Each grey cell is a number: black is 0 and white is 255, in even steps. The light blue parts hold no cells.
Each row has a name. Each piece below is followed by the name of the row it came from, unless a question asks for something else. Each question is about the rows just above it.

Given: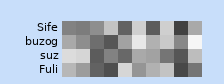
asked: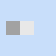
buzog
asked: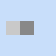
buzog
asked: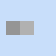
Fuli
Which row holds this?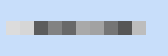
suz
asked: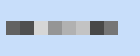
Fuli
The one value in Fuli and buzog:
[177]

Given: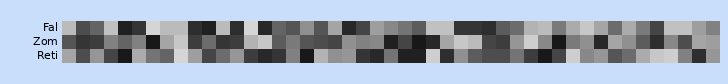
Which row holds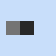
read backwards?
Reti
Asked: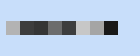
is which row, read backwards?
Zom
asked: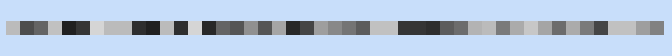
Fal

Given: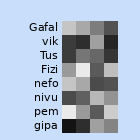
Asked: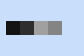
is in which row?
gipa
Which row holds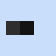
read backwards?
gipa
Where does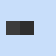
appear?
vik
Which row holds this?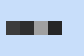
vik
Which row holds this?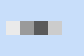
pem

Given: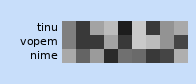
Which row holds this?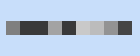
vopem
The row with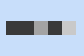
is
vopem
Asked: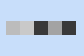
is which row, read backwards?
vopem
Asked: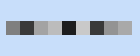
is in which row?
tinu

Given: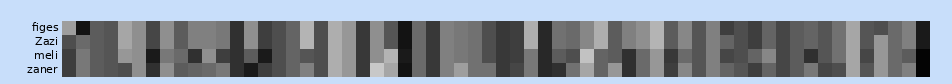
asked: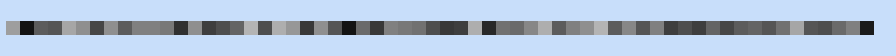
figes
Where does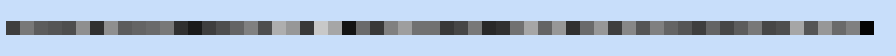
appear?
zaner
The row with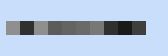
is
zaner
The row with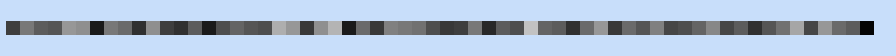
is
meli

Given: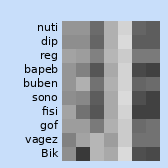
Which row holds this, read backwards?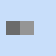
nuti
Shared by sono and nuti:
[93]
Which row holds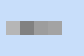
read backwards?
reg
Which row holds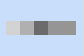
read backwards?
nuti
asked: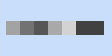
fisi
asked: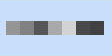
bapeb
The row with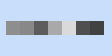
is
sono

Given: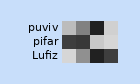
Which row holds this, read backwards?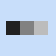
puviv
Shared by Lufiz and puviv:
[33]
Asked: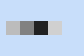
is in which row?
puviv
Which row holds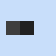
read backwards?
Lufiz
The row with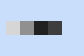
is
Lufiz
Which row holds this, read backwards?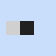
puviv

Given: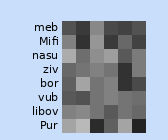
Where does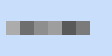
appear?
nasu
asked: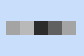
Pur
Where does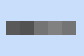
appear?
vub
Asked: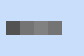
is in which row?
vub
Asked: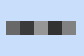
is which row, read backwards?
Mifi

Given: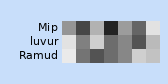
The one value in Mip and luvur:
[226]
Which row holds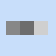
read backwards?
luvur
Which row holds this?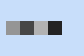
Mip
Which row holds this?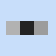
Mip
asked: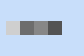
luvur

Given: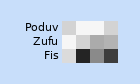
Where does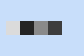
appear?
Fis
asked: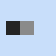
Fis
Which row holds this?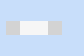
Poduv
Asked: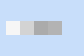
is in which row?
Zufu
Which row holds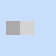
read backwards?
Zufu
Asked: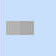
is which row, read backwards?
Zufu

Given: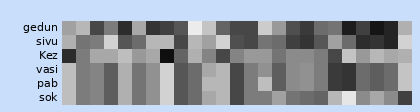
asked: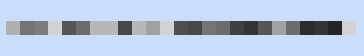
sivu
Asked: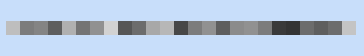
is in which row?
vasi
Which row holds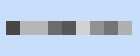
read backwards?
pab
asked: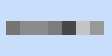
Kez
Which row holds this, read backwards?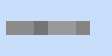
Kez

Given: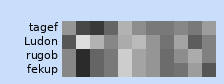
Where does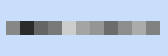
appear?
rugob
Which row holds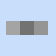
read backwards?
Ludon

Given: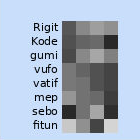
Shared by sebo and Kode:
[41]
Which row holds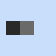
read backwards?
Kode

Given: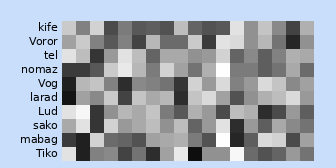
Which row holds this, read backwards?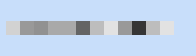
tel
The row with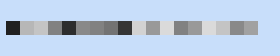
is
Vog
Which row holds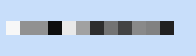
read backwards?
Tiko

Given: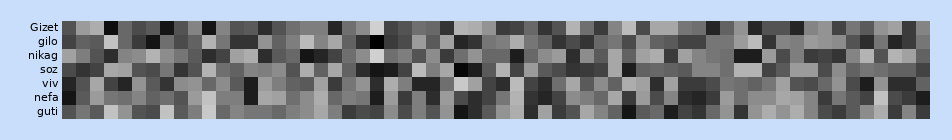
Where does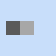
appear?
nikag
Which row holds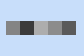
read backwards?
guti
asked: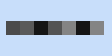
Gizet
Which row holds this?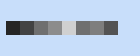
nikag
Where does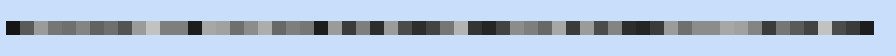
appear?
nefa
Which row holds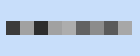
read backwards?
viv
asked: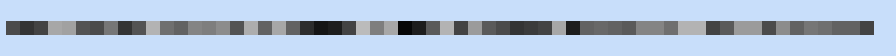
soz

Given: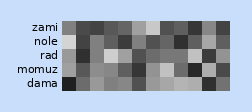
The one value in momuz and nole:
[95]
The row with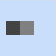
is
nole
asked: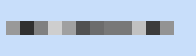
rad
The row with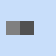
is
nole
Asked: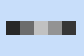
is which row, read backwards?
momuz
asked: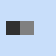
rad

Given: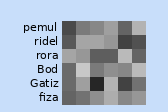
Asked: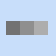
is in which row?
fiza
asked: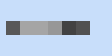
ridel
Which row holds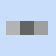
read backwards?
pemul
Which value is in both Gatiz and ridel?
[66]
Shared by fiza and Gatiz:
[114]

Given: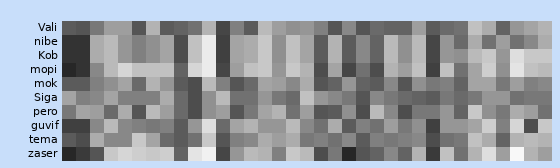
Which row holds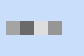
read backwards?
guvif
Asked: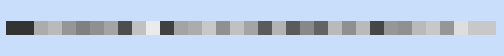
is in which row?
Kob
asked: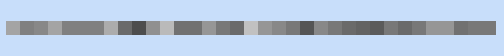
Siga

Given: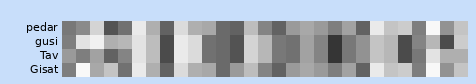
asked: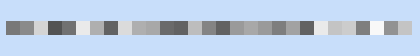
pedar
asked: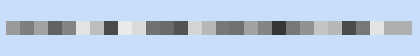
Tav
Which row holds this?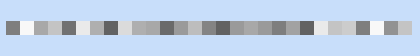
Gisat
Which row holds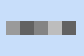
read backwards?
pedar

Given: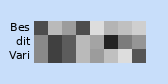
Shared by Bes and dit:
[186]
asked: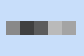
dit
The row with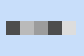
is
Bes
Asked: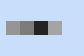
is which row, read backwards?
dit
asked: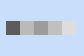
Vari

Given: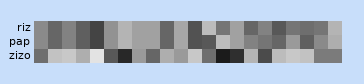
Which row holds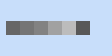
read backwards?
pap
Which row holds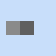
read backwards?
pap
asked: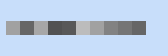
pap

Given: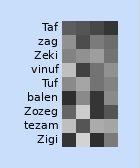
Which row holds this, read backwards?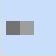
Zeki
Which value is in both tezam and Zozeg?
[85]
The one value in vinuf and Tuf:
[115]
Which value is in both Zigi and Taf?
[53]
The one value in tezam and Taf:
[85]

